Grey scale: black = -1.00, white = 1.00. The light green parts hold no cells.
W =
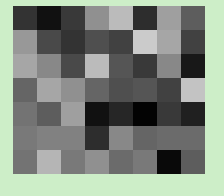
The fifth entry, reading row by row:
0.47
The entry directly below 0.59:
-0.55
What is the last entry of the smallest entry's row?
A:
-0.75
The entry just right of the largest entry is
0.30
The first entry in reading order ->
-0.60
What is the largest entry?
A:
0.59
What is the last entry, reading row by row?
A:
-0.27
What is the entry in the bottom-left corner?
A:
-0.10
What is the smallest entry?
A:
-0.98
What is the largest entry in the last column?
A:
0.53
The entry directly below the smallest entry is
-0.21
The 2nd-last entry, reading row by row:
-0.93
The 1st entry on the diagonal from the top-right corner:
-0.27
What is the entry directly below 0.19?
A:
0.30
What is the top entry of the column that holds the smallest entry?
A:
-0.65
